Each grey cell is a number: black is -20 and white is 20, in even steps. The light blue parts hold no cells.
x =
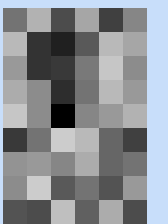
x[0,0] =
-2
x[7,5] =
4
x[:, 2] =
[-8, -15, -11, -13, -20, 12, 1, -6, 10]
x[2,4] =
11
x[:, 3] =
[6, -6, -1, -2, 1, 9, 7, -2, -5]
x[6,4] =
-4
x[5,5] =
-10
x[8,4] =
7
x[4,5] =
8
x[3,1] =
2
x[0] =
[-2, 8, -8, 6, -10, 1]
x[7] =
[2, 12, -6, -2, -7, 4]
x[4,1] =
2

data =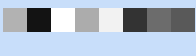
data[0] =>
8
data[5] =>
-12
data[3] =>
7
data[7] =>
-6

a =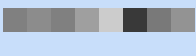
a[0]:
0
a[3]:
5
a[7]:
3
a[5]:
-11

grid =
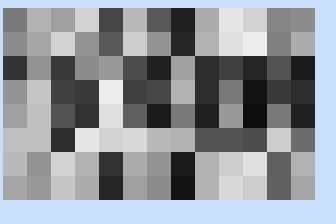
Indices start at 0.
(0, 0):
-1
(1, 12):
7
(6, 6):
3
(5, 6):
9
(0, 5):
9
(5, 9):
-7
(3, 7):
8
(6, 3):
8
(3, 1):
11
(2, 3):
2
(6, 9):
12
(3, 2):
-10
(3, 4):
17
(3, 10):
-17
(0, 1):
8
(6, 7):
-16
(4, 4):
15
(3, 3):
-11
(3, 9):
-1
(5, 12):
-3
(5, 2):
-13
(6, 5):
7
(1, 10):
17
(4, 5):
-5
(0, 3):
13
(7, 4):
-14
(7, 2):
11
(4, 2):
-7
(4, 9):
4
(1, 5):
12

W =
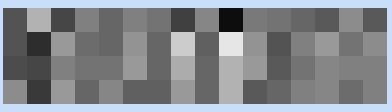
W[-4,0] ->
-7
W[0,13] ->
-6
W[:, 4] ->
[-4, -4, -2, 1]
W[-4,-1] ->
-6
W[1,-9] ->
12
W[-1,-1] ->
0
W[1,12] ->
0
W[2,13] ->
1
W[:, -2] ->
[2, -2, 0, -3]
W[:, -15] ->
[8, -13, -9, -11]
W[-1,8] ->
-4
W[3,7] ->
4
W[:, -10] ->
[-2, -4, -4, -5]
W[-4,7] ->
-10
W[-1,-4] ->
0
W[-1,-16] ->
2
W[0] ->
[-7, 8, -9, 0, -4, 0, -2, -10, 1, -18, -1, -2, -4, -6, 2, -6]
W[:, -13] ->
[0, -3, -2, -4]

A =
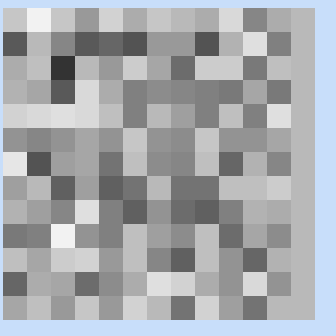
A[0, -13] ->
11
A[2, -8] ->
12
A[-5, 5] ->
-5
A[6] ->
[16, -7, 5, 6, -2, 10, 2, 1, 10, -4, 8, 1, 9]
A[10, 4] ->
4
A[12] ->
[6, 10, 4, 11, 4, 13, 9, -2, 13, 5, -2, 9, 9]
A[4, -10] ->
14
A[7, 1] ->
9
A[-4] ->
[-1, 0, 18, 3, 0, 10, 5, 2, 10, -3, 6, 2, 9]
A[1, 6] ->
4
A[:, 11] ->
[7, 0, 10, -1, 15, 6, 1, 12, 7, 2, 8, 3, 9]
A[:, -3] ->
[1, 15, -1, 6, 0, 3, 8, 10, 8, 6, -4, 14, -2]
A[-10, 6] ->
2
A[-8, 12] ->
9
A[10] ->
[10, 6, 12, 13, 4, 10, 1, -5, 10, 3, -4, 8, 9]
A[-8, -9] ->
3
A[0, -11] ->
11
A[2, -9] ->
4
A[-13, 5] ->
7
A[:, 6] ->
[11, 4, 6, 2, 9, 3, 2, 9, 3, 5, 1, 15, 9]
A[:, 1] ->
[18, 9, 10, 6, 14, 1, -7, 9, 5, 0, 6, 7, 10]
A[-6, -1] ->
9
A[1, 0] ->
-6
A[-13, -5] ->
7
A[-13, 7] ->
9
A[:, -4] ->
[14, 8, 12, -1, 10, 3, -4, 10, 0, -3, 3, 3, 5]
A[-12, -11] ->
1
